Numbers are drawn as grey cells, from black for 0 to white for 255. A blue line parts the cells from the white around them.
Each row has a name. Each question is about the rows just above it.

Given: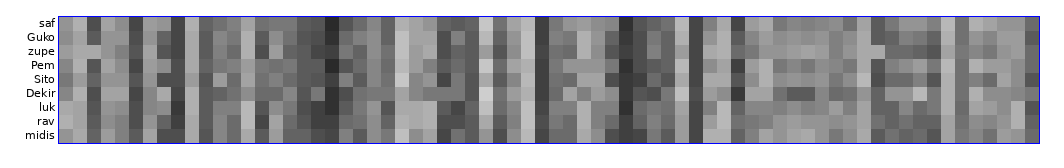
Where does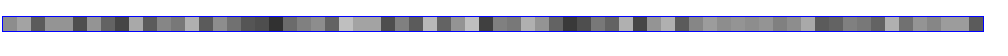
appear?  Guko

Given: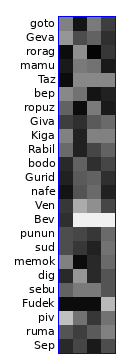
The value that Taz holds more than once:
[136]
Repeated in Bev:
[240]
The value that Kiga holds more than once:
[129]
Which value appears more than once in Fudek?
[12]
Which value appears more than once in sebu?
[122]
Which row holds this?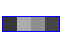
Ven
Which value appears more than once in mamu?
[26]

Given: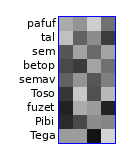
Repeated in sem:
[163]
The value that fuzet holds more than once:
[34]
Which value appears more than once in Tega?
[156]

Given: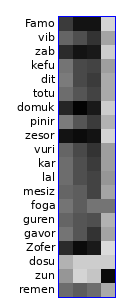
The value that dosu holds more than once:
[205]
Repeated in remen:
[109]
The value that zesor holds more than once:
[19]
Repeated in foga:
[116]

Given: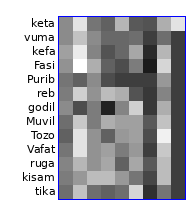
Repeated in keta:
[227]
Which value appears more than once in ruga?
[167]
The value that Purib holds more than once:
[62]
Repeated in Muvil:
[160]
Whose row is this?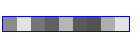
keta
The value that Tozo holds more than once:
[97]

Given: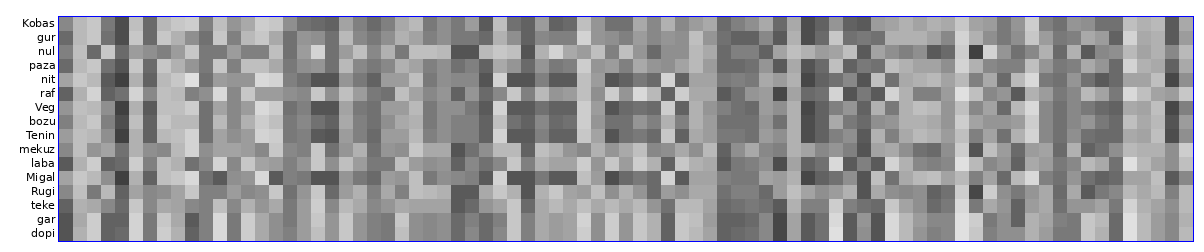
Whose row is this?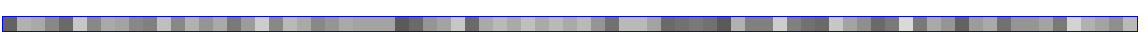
teke
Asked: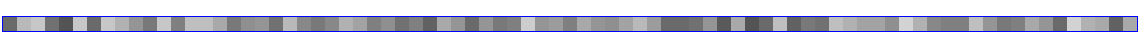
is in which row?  paza
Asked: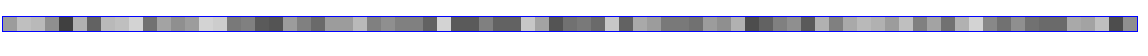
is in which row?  Tenin
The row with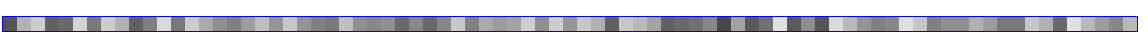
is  dopi
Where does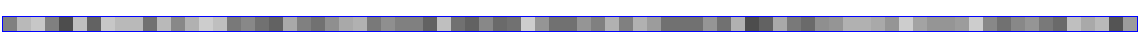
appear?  bozu

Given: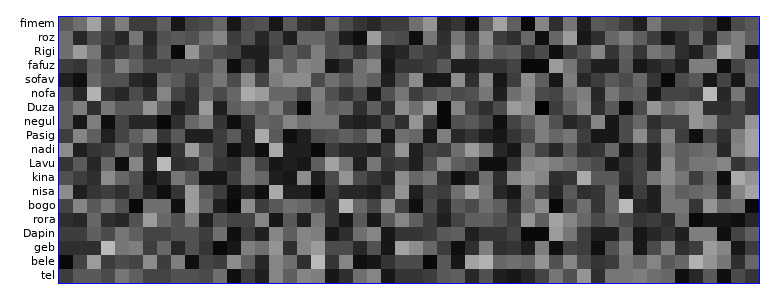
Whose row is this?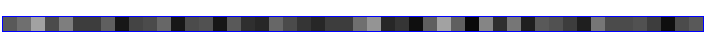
fimem
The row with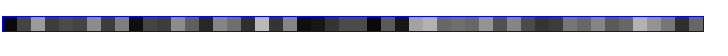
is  bele
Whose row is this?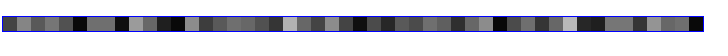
bogo
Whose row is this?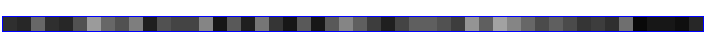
rora
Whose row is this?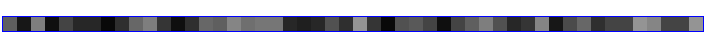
negul
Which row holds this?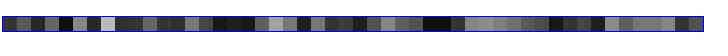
Lavu

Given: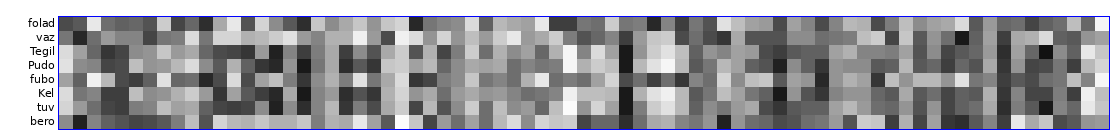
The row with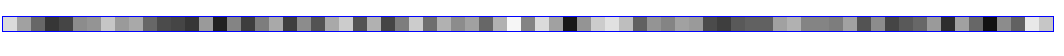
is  Tegil
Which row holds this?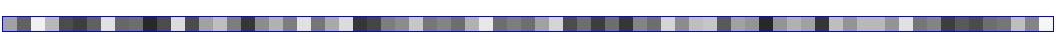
fubo
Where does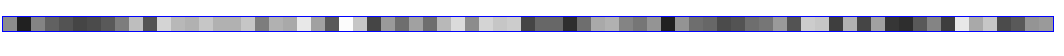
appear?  bero

